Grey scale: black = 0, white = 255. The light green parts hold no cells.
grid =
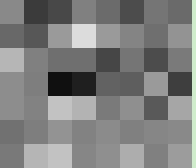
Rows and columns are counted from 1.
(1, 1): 137
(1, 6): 74
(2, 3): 153
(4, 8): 63
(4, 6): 94
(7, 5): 142
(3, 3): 112
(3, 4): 112
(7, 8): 155
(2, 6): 132
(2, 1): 102
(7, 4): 134
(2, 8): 148
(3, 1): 184
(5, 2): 131
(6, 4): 130

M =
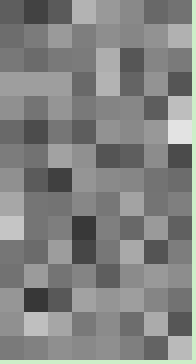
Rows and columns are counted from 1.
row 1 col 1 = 94
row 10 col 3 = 126
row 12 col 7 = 153
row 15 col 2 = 129
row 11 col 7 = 84
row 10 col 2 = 117
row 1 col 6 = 137
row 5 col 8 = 190
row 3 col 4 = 123
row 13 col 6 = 158
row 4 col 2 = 158
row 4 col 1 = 158
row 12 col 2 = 155
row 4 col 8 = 85
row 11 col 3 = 157
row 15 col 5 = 143
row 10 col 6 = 104
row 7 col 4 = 144
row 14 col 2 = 191
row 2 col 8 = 177
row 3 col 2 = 107
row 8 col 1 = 144
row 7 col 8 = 75
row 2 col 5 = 142
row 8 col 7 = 115
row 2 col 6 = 134
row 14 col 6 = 109
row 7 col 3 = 162
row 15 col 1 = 122
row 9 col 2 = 117
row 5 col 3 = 149
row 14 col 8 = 86

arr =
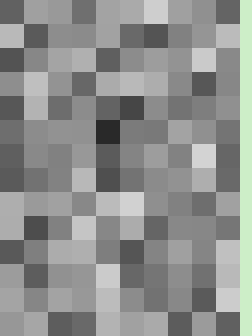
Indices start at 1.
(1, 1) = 97
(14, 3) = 93
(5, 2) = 179
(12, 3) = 145
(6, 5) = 41
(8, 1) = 90
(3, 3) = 164
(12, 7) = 117
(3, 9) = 202
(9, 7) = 143
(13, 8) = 136
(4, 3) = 147
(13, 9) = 90
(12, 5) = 203
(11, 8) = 160
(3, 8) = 147
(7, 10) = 102
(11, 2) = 127
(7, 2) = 137
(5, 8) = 115
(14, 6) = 161
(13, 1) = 164
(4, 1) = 142
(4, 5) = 171
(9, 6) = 209
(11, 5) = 126
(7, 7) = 157
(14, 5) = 179
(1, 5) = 163
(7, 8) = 130
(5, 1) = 87
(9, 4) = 136
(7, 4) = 152
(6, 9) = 144
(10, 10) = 118
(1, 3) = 153

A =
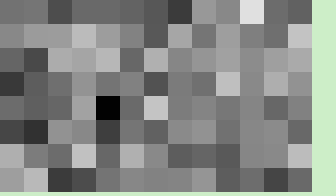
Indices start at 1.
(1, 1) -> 114
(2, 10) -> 158
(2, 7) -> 88
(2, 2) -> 155
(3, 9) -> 149
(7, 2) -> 124
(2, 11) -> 127
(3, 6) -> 103
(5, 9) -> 132
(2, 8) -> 166
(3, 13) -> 170
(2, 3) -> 156
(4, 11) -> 137
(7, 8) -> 93
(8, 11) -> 109
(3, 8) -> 134
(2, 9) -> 117
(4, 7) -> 82
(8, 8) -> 132
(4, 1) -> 57
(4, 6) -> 129
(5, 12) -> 103
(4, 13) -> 146
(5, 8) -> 124
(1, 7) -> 87
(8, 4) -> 76
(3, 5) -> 183
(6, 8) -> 138
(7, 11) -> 134
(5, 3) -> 102
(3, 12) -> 159
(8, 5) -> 116

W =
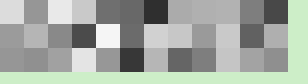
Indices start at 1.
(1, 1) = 220
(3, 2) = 144
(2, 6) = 107
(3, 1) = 150
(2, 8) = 199
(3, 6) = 55
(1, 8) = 171
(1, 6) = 104
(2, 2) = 181
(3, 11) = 163
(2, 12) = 175
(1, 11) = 126

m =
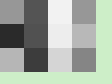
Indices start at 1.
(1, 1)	151
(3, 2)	60
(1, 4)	151
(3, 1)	182

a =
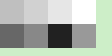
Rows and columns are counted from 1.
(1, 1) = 191
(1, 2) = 209
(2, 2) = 136
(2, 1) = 103

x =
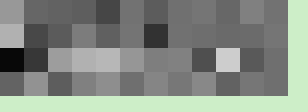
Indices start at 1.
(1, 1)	152
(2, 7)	50
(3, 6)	150
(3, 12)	111
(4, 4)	128
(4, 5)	142
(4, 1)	99
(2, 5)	96
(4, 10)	98
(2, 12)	117
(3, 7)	126
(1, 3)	98
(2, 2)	72
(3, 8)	129
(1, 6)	114

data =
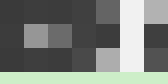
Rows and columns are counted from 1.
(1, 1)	58
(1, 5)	100
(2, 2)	150
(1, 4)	64
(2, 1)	60
